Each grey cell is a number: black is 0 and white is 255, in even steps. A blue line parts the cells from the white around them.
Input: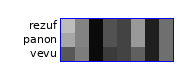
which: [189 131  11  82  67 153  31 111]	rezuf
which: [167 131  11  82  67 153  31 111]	panon
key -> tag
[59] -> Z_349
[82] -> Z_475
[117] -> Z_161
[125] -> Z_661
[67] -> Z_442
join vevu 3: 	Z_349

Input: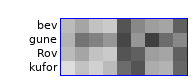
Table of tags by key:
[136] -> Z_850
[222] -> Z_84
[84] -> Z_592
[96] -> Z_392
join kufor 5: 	Z_592
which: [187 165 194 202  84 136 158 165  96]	bev
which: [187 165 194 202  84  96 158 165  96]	Rov

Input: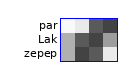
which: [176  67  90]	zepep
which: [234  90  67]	par
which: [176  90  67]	Lak
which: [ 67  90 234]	zepep
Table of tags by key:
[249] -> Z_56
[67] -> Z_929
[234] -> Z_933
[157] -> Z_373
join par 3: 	Z_929
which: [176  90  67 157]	Lak

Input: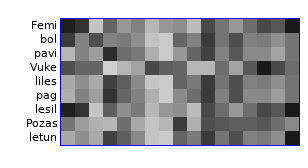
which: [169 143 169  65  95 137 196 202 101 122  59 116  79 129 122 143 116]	liles
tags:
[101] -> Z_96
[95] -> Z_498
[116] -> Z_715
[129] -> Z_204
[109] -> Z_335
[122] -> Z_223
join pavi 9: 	Z_96
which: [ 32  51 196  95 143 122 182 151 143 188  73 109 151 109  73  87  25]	lesil
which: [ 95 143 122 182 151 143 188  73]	lesil
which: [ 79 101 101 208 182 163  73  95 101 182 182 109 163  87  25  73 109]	Vuke

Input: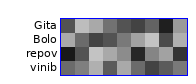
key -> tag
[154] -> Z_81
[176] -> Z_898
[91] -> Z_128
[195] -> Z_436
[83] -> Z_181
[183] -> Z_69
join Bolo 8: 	Z_898
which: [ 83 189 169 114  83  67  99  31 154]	Gita
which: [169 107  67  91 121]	vinib
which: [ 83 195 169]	repov

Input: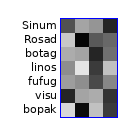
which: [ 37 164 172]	visu
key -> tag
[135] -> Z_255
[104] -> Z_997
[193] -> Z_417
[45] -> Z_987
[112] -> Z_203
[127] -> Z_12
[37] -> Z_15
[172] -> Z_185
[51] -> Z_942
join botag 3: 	Z_203
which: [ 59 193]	linos
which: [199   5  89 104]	Rosad
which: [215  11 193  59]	bopak
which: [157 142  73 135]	fufug
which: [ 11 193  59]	bopak

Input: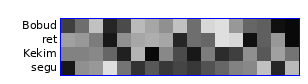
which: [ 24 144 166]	ret
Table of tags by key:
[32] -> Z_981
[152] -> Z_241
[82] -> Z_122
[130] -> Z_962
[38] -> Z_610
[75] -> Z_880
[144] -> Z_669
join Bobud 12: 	Z_241
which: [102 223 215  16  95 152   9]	ret
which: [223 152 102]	Bobud
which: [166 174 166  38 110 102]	ret

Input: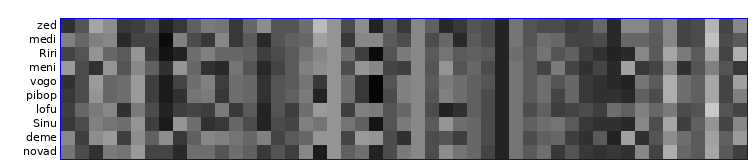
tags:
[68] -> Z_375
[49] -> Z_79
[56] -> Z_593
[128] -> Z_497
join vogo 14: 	Z_79
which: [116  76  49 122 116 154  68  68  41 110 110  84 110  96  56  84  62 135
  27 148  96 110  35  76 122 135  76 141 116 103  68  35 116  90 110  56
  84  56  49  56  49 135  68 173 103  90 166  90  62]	novad
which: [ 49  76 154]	vogo
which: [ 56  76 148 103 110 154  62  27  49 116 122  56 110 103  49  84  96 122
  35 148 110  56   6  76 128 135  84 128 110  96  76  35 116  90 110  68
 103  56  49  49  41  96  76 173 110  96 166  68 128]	pibop

